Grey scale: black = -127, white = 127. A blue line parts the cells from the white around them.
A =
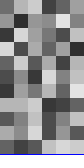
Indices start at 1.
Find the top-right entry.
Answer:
32
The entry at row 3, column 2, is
87
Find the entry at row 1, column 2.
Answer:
54
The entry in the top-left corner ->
-17
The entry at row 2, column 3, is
22
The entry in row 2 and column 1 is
22
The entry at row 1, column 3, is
76
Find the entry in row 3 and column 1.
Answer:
-71

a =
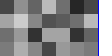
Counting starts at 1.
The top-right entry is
-56
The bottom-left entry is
-4
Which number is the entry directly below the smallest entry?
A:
-16
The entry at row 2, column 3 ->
7
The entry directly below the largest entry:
25
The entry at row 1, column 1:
-56
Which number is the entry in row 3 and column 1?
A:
-16
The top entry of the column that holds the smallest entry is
-89
